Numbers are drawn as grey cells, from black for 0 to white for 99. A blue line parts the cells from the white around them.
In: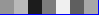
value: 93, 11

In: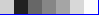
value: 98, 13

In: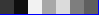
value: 94, 6

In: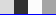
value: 98, 19

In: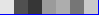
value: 89, 21

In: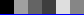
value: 86, 0

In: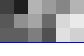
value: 91, 12
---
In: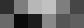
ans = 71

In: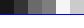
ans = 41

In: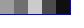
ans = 79

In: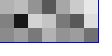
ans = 57

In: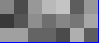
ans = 59

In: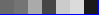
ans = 66
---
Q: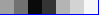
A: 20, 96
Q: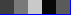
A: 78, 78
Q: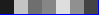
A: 52, 86
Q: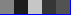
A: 77, 77
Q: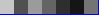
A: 39, 77
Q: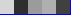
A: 60, 83
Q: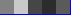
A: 27, 78
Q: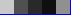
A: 16, 78
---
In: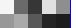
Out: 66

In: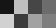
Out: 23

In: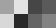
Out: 16

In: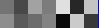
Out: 35

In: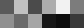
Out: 41

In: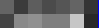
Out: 53

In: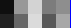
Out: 40
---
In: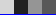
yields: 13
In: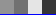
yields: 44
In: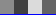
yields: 25
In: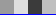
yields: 86
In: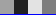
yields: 13
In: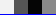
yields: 33
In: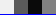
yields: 35
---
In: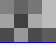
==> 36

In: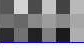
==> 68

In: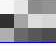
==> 30

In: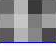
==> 28

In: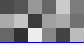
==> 73

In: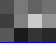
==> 16

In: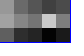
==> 10

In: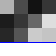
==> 76

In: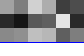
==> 49

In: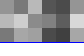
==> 65
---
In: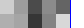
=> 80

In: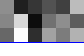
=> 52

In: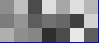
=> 48

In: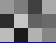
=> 17

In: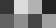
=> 21

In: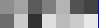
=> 55

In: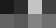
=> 10

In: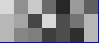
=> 71
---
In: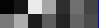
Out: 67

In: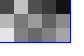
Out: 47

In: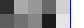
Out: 44

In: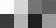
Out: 70

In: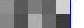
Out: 31

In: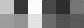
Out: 57

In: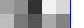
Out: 47

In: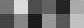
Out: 52
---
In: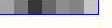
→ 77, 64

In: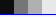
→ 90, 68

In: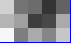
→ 96, 81

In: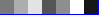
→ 99, 88

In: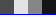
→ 88, 52

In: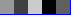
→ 79, 59

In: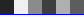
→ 93, 68
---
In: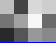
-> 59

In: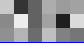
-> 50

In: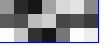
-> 98

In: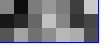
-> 67

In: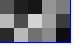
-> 54

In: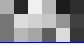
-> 85

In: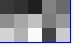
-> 26
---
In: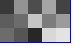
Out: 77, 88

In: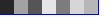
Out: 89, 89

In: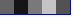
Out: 47, 76

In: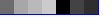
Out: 79, 79

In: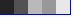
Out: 72, 90

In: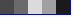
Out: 85, 85

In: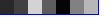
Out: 36, 82

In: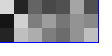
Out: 61, 84
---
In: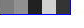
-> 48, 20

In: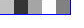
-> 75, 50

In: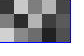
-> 21, 31

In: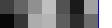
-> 25, 42

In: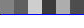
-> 50, 30

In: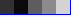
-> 19, 82

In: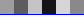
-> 61, 53

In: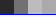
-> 16, 66
